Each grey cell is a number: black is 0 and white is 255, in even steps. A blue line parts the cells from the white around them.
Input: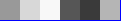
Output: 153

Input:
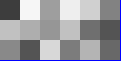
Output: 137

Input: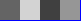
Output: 100

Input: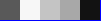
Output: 89

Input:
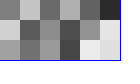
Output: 161

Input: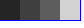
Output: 37

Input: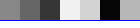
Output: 135

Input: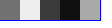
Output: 113

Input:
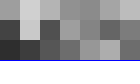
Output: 46

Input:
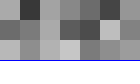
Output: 184
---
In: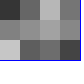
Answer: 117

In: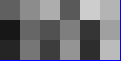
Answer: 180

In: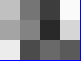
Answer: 250

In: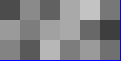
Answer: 119

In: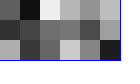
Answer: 190

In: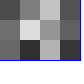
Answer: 82

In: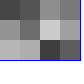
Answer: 121

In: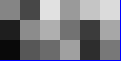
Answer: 219

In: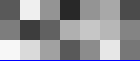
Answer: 75
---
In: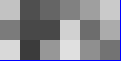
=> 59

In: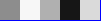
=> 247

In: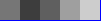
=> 61

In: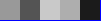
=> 84

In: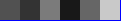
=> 51

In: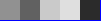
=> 97

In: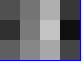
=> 135

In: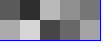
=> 214

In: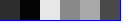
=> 4
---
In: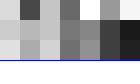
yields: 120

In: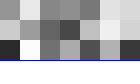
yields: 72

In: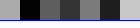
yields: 52

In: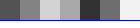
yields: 169

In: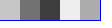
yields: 61

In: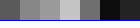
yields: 197

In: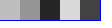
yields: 38

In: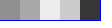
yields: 236

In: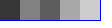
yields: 93

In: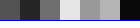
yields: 229
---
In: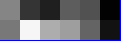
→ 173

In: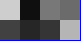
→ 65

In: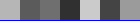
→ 48

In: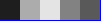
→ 172

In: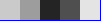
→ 157

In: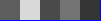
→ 217

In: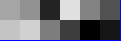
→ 125
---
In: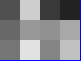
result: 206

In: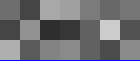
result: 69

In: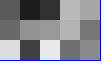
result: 28

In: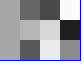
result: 103

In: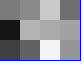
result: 137

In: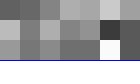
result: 104
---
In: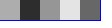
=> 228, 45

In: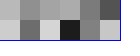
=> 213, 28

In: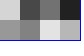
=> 227, 33

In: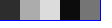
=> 220, 12

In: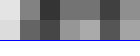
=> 228, 52

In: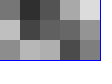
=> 220, 47
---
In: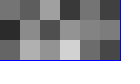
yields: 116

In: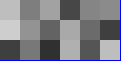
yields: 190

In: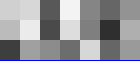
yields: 208

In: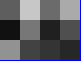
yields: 94

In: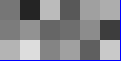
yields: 118

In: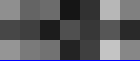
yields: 143
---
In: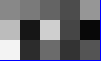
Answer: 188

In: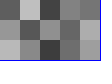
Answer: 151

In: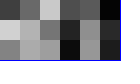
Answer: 209

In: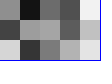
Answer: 67

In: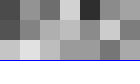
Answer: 83

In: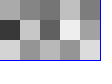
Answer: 56

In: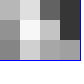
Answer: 146

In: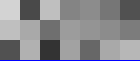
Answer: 191

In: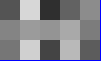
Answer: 132
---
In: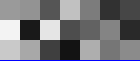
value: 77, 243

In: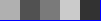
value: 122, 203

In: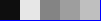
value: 132, 231

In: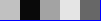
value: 163, 229

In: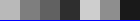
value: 46, 206

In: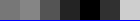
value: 35, 206
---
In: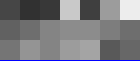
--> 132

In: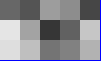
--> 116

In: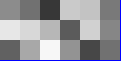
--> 247

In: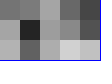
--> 173

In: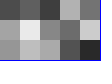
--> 170

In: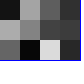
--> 219

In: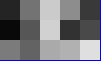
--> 170

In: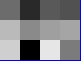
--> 230

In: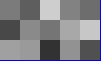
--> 50

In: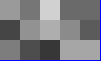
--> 55
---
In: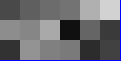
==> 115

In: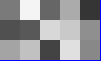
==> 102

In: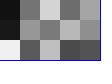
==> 212

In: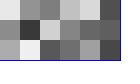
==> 193

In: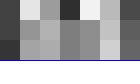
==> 242

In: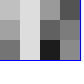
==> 221

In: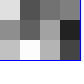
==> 82
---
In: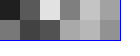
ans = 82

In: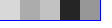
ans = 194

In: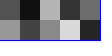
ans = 137

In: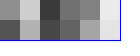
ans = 71

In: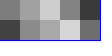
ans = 168

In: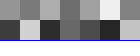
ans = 45

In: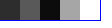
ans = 12

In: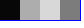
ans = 216

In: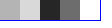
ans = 38
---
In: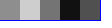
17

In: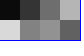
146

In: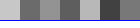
65

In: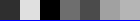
161

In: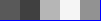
245

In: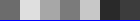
41

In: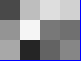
99
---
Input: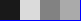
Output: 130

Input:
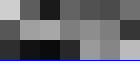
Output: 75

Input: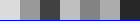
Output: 172

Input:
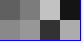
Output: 194

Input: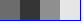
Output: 143

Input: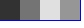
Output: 224

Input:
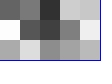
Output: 206

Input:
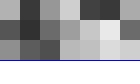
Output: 57

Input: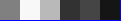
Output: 69
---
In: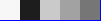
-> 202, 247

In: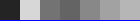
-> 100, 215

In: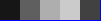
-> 174, 203

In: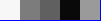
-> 96, 247

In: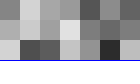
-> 225, 225

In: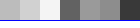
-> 98, 244

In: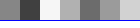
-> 177, 246
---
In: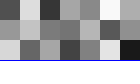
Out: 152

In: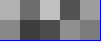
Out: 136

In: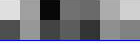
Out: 78

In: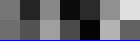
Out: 110

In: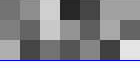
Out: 127

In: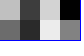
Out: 108

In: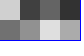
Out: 113

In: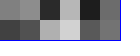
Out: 65

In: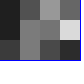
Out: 31

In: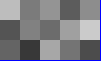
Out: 84
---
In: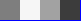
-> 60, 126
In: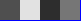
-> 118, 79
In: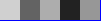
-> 151, 208
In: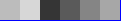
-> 167, 188
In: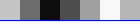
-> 182, 197
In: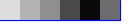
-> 108, 221
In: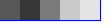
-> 228, 87
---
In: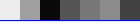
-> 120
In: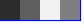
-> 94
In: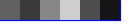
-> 206
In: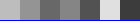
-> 82
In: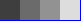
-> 107
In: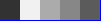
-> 171
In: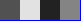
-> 226
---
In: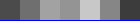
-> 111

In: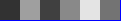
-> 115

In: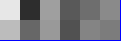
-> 89

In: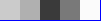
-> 176

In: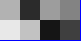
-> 63

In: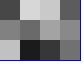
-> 71

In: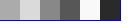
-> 136

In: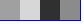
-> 160

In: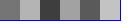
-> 117

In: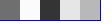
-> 184
